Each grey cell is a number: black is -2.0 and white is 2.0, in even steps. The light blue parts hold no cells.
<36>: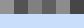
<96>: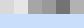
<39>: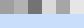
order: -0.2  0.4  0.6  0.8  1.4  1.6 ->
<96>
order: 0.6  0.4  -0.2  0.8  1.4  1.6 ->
<96>
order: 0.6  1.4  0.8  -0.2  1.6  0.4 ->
<96>
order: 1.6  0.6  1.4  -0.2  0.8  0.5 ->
<39>

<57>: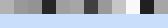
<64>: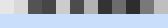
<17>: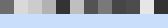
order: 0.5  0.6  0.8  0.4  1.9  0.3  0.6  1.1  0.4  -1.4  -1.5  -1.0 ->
<57>
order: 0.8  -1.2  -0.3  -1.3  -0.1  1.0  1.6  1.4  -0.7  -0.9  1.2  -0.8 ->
<64>
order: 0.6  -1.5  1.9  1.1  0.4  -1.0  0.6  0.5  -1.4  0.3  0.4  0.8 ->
<57>
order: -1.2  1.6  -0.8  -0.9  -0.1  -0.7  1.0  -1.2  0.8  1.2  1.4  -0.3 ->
<17>
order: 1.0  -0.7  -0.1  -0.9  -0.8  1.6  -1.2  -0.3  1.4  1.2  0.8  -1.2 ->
<17>
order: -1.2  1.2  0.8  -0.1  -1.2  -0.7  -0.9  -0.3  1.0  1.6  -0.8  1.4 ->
<17>
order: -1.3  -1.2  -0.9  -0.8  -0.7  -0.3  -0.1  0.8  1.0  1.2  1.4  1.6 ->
<64>

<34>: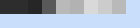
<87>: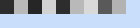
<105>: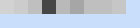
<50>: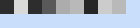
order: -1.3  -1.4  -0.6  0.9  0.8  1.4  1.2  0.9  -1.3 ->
<34>
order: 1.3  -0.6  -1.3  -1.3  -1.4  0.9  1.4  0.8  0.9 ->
<87>
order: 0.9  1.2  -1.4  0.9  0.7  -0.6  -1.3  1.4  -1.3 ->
<50>
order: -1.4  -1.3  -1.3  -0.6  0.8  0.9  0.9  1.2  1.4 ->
<34>
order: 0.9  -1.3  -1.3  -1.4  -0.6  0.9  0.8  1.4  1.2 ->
<34>

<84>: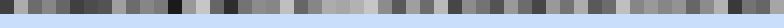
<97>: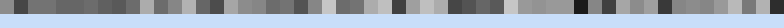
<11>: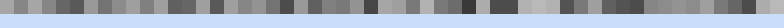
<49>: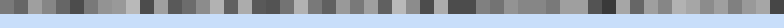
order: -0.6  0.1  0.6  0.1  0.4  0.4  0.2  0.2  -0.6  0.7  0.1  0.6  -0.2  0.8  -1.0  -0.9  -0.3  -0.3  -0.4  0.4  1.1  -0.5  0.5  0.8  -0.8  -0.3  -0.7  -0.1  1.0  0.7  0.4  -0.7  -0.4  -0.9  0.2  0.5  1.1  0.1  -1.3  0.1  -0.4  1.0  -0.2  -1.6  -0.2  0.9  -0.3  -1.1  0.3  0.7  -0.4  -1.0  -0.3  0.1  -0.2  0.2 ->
<97>
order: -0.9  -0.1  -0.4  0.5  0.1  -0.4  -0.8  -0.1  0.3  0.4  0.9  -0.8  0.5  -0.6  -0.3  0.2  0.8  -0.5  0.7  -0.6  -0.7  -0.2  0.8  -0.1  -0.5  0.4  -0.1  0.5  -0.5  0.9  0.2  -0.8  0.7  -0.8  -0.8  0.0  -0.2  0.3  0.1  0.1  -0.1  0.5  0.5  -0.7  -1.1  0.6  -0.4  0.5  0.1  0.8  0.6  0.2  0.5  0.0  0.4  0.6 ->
<49>

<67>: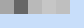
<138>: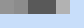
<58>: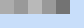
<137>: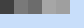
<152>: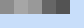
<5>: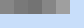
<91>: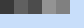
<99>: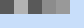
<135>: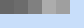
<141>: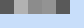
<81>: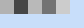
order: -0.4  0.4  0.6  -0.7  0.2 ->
<152>
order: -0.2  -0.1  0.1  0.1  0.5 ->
<5>
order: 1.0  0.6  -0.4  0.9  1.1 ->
<67>
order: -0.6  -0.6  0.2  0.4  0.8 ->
<99>

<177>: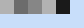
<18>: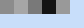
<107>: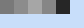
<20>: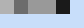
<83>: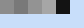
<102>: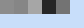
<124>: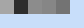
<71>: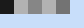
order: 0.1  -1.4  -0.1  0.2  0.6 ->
<107>
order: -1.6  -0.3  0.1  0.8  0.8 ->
<177>
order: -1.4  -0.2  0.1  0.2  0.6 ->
<102>
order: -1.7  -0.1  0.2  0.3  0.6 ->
<83>
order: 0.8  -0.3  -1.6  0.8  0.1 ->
<177>
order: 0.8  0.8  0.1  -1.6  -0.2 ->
<71>
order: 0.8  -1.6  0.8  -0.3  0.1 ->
<177>

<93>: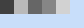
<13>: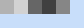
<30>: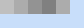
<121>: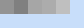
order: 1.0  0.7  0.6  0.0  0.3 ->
<121>
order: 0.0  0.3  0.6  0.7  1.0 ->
<121>
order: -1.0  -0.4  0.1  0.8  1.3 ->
<13>
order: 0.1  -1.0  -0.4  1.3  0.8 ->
<13>
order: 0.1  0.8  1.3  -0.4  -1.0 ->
<13>
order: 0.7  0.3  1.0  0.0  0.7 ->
<30>

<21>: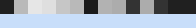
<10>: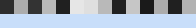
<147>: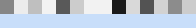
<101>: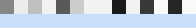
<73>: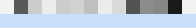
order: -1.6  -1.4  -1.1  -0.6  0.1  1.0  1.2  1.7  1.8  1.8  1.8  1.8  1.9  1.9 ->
<101>
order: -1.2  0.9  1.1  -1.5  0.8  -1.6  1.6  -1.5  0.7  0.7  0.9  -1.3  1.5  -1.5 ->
<10>
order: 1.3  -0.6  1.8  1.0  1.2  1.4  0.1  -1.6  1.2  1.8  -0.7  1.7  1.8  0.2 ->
<147>

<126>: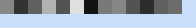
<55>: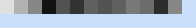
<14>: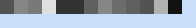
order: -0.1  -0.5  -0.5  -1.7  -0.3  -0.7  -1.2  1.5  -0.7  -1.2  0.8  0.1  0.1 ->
<14>
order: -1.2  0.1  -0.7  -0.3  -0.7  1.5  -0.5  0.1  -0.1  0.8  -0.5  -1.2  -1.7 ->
<14>
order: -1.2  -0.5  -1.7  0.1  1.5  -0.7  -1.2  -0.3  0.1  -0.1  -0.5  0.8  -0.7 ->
<14>
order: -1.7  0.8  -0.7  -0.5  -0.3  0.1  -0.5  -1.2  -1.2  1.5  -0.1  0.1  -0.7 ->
<14>
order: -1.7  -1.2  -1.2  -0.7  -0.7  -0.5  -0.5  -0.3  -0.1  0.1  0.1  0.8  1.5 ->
<14>

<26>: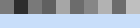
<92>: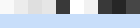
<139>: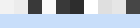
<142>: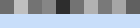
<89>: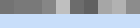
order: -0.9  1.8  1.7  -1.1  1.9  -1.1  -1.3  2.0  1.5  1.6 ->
<139>
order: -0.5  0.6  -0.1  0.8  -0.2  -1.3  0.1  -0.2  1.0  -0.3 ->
<142>
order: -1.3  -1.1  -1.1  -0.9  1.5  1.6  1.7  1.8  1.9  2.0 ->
<139>
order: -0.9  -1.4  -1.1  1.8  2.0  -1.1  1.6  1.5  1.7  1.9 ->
<92>

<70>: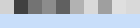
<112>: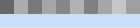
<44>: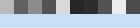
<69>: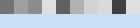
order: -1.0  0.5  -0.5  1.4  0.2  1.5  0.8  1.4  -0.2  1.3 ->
<70>
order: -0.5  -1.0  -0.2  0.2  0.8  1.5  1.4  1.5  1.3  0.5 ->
<69>

